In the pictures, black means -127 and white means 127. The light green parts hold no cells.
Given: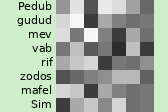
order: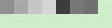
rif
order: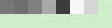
gudud
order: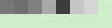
mafel
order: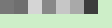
Sim

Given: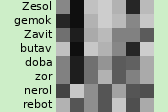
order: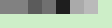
Zavit
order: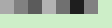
zor
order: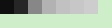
butav
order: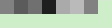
Zavit
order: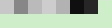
gemok
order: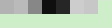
gemok
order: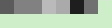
Zavit

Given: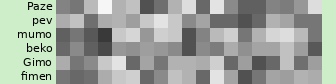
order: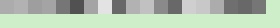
fimen
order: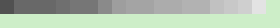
fimen

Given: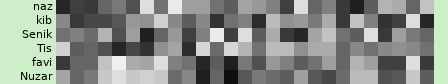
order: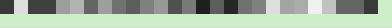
favi
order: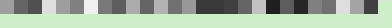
favi
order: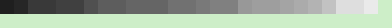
naz

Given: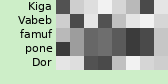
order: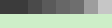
pone
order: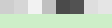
Dor
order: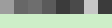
pone

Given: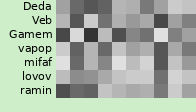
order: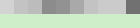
lovov
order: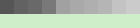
vapop
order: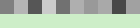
Veb
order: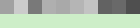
ramin
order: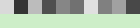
Gamem
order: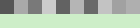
vapop
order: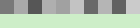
vapop

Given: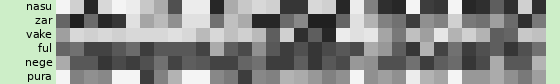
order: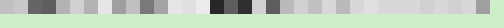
vake
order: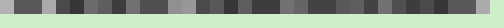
nege
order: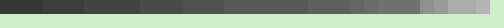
ful
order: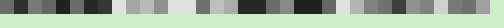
zar

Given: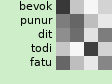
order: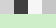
todi
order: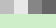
fatu
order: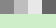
fatu
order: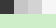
bevok
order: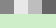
fatu

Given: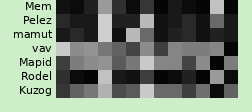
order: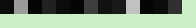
Rodel
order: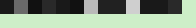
Pelez
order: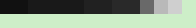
Pelez
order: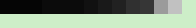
Mem
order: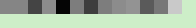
Mapid

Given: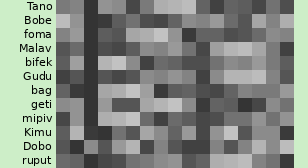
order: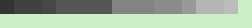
Dobo
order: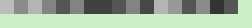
Dobo
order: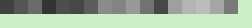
Malav
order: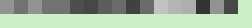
mipiv
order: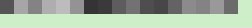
Bobe
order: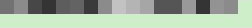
geti
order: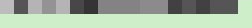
Gudu

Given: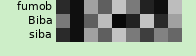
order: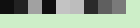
fumob
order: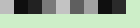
fumob
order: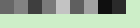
siba
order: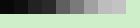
Biba

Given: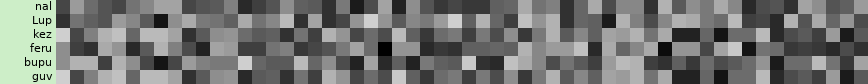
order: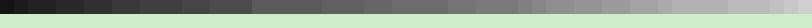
guv
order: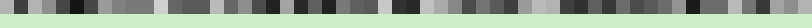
bupu

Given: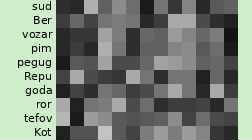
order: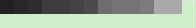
ror
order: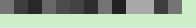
goda
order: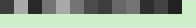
goda
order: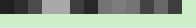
Ber
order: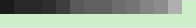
pim
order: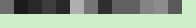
pim

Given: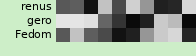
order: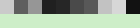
Fedom
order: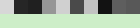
renus
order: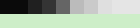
gero
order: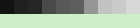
Fedom

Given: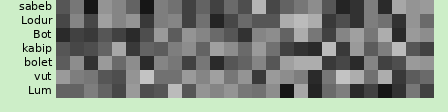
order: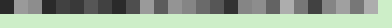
Bot
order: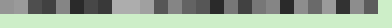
bolet
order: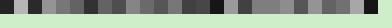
sabeb

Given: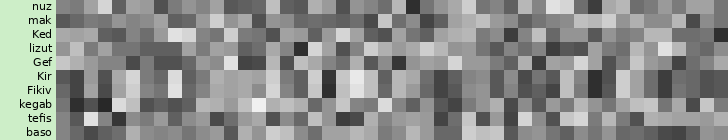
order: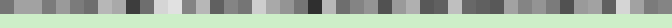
nuz
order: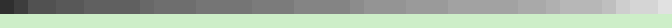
Ked
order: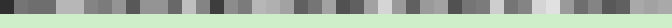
Ked
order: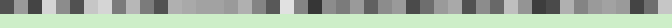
tefis
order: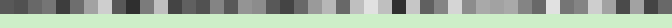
Fikiv
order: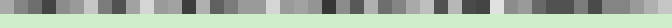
Gef
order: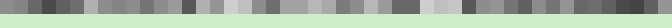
baso

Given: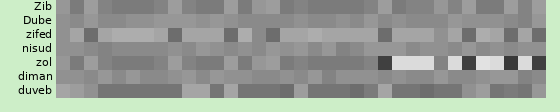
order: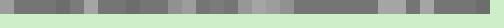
duveb
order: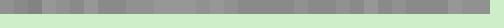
Dube
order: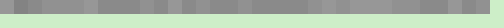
Dube
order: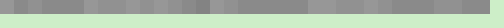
Dube
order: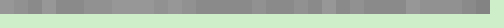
Dube
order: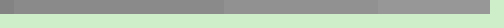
Dube
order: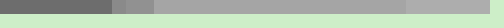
zifed

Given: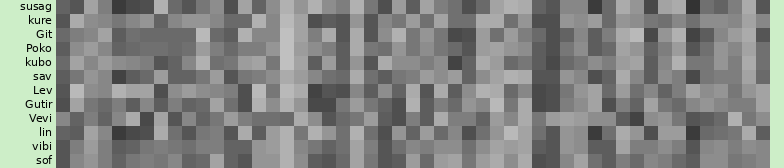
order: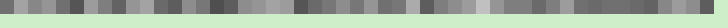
Poko
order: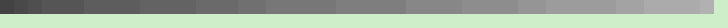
sav

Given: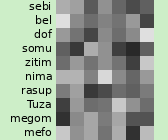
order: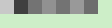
zitim
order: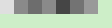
dof
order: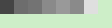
dof
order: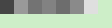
bel

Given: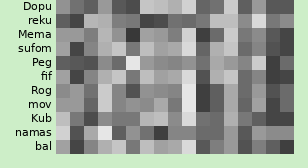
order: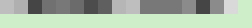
Kub
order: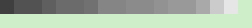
Rog
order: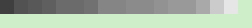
Peg
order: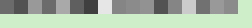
Rog

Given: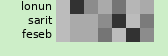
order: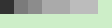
sarit
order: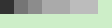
feseb
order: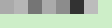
lonun
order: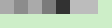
sarit
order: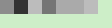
feseb
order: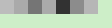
lonun

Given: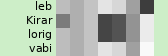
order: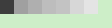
leb
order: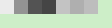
lorig

